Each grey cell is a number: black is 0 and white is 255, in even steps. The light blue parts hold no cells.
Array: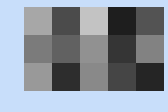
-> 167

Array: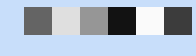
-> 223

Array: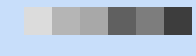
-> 181

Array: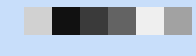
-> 209

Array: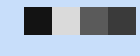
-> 90

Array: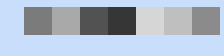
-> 191

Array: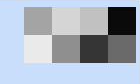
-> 213
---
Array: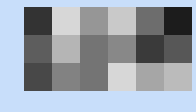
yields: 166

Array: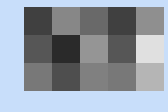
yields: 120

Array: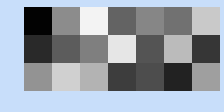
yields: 34

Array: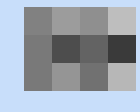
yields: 113

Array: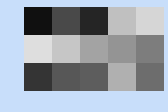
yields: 176

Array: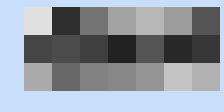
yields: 196

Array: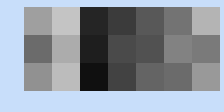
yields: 107
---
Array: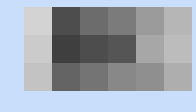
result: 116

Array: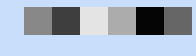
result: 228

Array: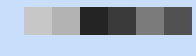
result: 36

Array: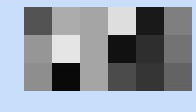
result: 165

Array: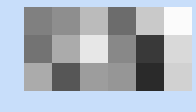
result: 157

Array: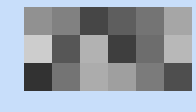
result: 172

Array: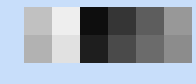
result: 30
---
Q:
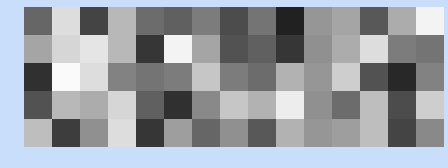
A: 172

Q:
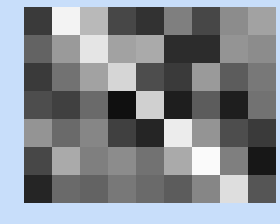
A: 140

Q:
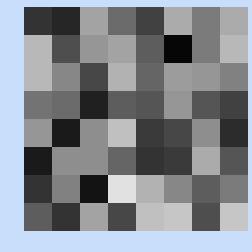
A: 123

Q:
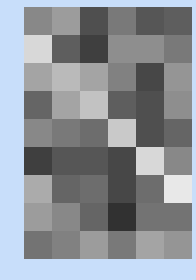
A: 86

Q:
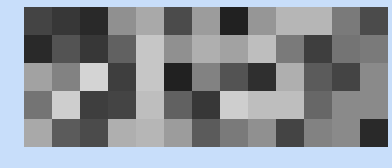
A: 122

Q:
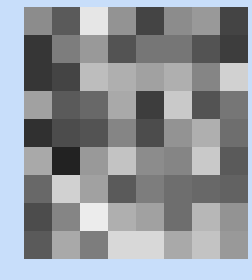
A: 153

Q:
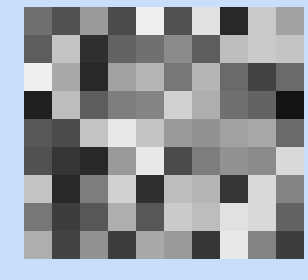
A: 202

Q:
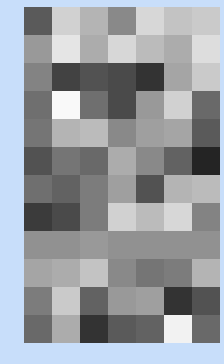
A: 195

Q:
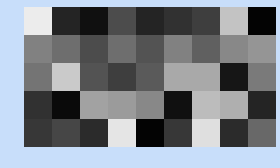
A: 195
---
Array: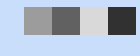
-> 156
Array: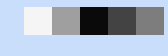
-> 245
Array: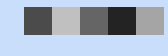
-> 75
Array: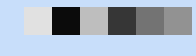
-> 225
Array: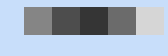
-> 133
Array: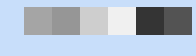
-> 165
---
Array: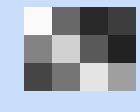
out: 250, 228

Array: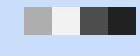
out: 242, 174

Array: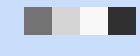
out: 248, 213

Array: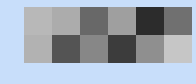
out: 198, 184

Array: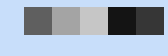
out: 198, 164

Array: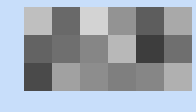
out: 211, 191
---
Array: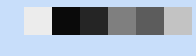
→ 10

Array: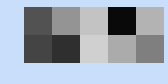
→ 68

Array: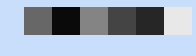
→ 10

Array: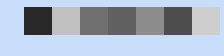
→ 111

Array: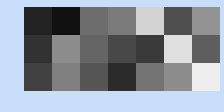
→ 86

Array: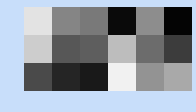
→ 37

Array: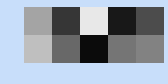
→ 191

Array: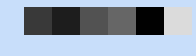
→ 29
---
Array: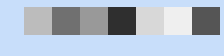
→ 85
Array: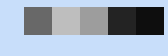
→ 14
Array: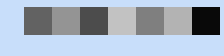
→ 9
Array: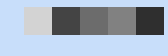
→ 47
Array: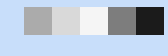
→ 27
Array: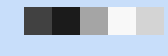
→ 212
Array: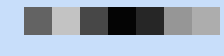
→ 173
